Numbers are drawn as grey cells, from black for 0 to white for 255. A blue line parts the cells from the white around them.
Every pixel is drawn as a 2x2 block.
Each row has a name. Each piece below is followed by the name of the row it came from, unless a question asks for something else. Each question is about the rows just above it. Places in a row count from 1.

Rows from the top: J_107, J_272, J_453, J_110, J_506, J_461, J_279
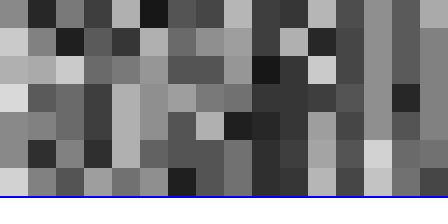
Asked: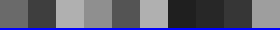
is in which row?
J_506
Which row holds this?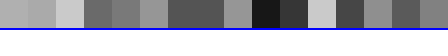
J_453
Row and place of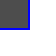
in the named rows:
J_107, 13
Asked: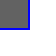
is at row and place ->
J_461, 6
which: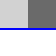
J_461

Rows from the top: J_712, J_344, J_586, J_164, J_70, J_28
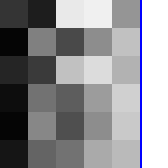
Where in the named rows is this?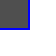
J_70, 3
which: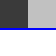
J_586
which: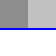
J_344

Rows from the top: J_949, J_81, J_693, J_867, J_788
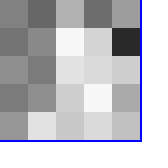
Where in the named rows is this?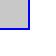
J_788, 3
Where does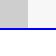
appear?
J_867
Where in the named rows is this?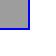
J_949, 5
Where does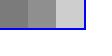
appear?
J_867
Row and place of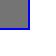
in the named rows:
J_81, 1
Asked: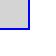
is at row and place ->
J_81, 4

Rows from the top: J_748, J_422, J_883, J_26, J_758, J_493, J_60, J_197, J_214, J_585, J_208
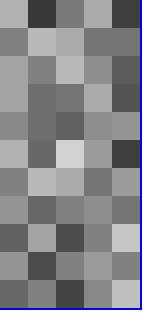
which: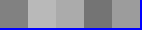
J_60
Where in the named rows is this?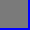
J_748, 3
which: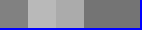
J_422

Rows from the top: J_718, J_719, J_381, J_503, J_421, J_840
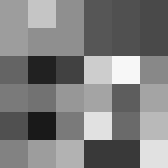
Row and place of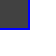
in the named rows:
J_381, 3
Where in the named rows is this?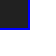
J_381, 2
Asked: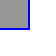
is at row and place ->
J_503, 3
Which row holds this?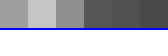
J_718

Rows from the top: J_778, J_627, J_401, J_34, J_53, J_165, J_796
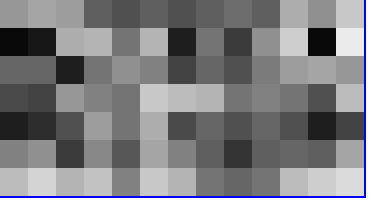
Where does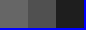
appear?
J_53
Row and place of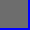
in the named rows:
J_778, 9
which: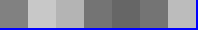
J_796
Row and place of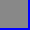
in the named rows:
J_165, 4
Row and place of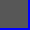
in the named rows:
J_165, 5
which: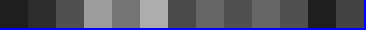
J_53

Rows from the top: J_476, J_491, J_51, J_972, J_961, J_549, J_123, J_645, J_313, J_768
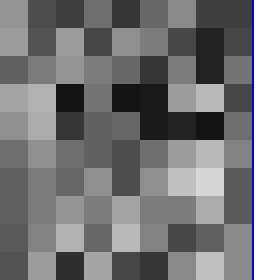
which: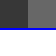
J_476
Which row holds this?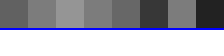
J_51

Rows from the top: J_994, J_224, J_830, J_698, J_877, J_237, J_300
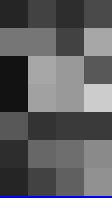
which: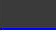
J_877
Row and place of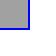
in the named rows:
J_698, 2
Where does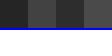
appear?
J_994
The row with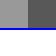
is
J_830

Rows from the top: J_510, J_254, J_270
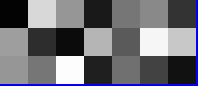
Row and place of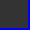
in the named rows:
J_510, 7
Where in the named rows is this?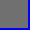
J_270, 5
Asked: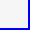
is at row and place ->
J_254, 6
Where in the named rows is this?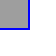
J_254, 1

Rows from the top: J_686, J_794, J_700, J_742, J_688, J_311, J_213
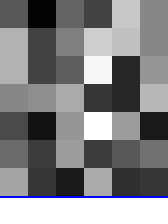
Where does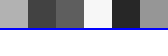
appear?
J_700
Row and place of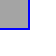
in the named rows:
J_213, 1
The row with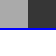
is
J_742
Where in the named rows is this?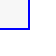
J_700, 4
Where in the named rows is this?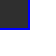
J_213, 5
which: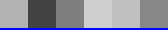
J_794
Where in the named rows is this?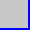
J_686, 5

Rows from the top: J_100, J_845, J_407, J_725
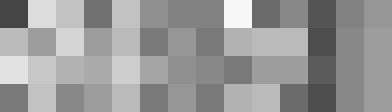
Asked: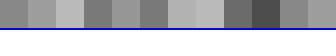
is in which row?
J_725
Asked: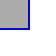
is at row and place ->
J_407, 4
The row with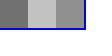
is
J_100
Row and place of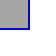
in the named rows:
J_407, 6
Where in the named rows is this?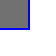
J_100, 4

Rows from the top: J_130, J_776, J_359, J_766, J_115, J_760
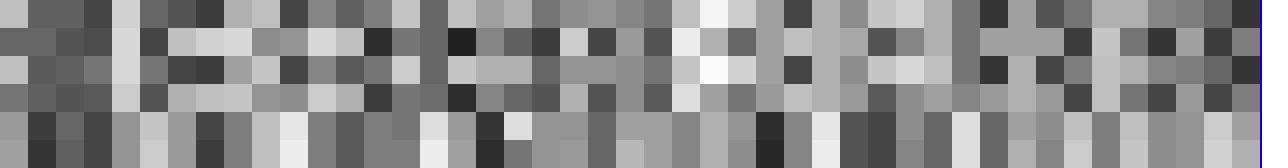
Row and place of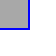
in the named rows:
J_776, 31
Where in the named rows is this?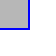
J_760, 23
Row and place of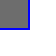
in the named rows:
J_766, 16
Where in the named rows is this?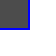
J_776, 4
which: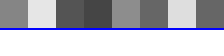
J_115

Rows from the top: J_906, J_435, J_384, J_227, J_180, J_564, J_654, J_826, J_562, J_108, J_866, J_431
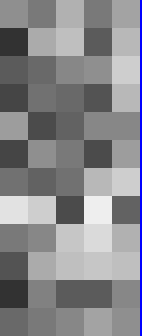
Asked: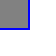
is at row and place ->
J_866, 2
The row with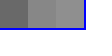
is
J_384
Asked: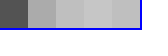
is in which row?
J_108
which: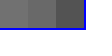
J_227
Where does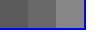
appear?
J_384
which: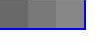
J_431
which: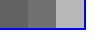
J_654

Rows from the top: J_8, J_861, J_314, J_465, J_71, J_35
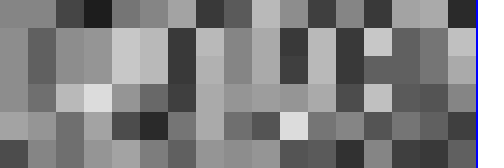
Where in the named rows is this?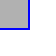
J_314, 8
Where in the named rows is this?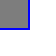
J_35, 6
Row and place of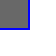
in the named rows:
J_465, 6
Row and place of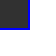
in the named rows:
J_35, 13
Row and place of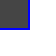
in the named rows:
J_8, 3
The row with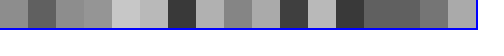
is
J_314
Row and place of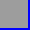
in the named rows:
J_465, 10

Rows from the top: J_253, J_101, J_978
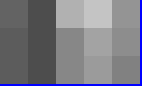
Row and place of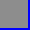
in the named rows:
J_101, 5
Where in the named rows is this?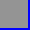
J_253, 5

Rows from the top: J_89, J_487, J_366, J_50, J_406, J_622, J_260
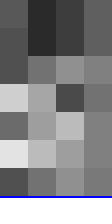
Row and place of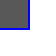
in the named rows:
J_89, 1
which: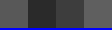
J_89
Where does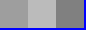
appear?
J_406
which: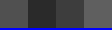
J_487
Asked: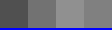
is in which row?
J_366

